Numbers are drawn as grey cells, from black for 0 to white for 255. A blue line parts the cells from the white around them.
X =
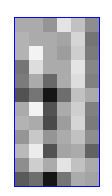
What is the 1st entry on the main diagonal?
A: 171
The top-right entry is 142
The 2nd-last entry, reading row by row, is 171
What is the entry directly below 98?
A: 171
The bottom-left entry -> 90
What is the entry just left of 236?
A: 185
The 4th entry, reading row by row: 228
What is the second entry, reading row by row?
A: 171
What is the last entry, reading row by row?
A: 164
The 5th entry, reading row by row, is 193
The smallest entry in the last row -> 21
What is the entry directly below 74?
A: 149
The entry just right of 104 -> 171
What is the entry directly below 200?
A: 236

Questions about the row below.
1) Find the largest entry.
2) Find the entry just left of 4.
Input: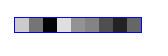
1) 223
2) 117

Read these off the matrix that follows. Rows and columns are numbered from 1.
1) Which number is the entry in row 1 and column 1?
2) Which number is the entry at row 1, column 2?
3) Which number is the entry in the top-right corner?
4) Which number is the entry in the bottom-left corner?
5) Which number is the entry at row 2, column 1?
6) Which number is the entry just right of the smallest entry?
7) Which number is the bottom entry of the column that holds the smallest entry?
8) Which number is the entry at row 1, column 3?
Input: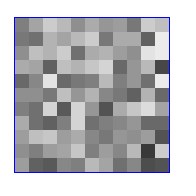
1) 127
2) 164
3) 191
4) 157
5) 120
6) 204
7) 77
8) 204

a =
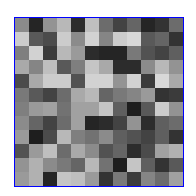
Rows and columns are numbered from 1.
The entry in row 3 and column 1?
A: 127
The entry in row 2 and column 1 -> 204
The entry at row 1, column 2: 37
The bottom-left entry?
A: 154
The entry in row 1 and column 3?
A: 147
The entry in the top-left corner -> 139
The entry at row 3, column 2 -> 210
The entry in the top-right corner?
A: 108
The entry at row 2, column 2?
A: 89
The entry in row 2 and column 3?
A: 75
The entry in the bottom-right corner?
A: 161

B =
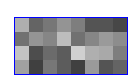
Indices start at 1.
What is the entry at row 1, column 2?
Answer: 100
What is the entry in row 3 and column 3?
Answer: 107
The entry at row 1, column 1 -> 175
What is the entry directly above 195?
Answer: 113
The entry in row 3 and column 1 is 195
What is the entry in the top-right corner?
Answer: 71
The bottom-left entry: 161
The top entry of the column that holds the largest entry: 126
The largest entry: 208

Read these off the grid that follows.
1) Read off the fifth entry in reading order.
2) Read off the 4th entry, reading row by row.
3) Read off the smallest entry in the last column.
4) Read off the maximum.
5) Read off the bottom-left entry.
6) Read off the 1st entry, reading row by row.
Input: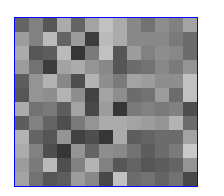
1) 100
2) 171
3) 72
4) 201
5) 163
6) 100

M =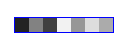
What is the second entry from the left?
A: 130
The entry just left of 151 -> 242
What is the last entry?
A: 171

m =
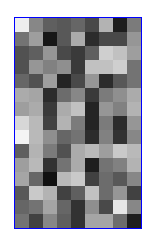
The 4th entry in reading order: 88
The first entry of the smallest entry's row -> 165
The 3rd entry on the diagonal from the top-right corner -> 207
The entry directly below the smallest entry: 179
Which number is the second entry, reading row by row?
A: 135
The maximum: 244
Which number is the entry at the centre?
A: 123
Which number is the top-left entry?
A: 238
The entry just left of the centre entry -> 179
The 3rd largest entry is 230
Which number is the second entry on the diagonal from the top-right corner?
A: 73
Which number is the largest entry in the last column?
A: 185
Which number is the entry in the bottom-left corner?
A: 115
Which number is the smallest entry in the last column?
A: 30
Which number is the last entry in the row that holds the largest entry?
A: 135
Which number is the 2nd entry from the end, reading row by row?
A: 108
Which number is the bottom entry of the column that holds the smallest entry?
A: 135
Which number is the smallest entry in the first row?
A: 30
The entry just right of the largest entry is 185
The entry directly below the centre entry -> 115
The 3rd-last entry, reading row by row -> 165
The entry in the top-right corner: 123
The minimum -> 17
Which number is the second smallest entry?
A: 23
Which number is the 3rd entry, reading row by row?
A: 95
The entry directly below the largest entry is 95
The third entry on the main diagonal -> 150
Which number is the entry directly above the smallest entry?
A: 50
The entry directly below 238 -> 115
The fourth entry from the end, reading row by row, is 165

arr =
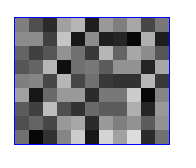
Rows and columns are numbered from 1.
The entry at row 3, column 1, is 100
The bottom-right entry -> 112
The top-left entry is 127
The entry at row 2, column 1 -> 140
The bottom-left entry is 112
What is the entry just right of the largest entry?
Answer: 43
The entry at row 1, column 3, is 43
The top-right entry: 120
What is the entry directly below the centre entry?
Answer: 43
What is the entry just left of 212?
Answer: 23
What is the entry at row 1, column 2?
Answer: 79
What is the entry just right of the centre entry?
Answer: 57
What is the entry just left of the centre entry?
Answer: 71
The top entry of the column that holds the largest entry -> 167
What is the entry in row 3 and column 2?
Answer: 64

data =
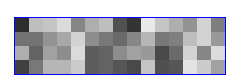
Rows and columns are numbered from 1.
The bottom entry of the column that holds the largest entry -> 197
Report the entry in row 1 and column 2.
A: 190
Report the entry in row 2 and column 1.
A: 114
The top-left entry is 45
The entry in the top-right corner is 127
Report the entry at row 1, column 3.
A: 197
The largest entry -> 233
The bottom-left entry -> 65
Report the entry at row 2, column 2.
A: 114
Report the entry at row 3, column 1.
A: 174
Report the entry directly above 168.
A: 219
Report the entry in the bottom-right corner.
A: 161

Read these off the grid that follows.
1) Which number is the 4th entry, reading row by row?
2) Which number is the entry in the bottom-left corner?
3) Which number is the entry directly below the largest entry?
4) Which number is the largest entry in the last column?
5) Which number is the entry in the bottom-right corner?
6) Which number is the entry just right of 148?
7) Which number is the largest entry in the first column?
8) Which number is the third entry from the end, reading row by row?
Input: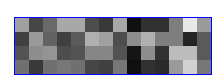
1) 168
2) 112
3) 36
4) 154
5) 119
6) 77
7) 160
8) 154

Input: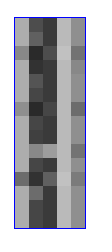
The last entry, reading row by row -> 143
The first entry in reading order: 173
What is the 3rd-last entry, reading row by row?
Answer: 58
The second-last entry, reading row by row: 186
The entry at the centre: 58
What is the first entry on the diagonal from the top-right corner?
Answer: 143
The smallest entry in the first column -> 108
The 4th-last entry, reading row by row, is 70
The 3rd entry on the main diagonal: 77
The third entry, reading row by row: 58
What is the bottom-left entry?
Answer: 173
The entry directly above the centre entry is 70
